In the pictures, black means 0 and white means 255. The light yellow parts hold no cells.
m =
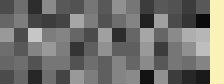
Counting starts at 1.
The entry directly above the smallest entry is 88
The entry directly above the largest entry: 68
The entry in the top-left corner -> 75
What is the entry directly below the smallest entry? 182
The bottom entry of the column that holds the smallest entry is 26
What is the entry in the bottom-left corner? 75
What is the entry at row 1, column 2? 110
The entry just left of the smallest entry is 52
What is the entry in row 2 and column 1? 102
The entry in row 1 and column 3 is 45
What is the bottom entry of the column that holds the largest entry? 39
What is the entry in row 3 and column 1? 153
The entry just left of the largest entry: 75
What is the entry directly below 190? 132
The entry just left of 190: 145

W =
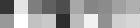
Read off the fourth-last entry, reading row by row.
241
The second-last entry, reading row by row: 207
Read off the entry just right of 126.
96
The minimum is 45
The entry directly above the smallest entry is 77
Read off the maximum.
255
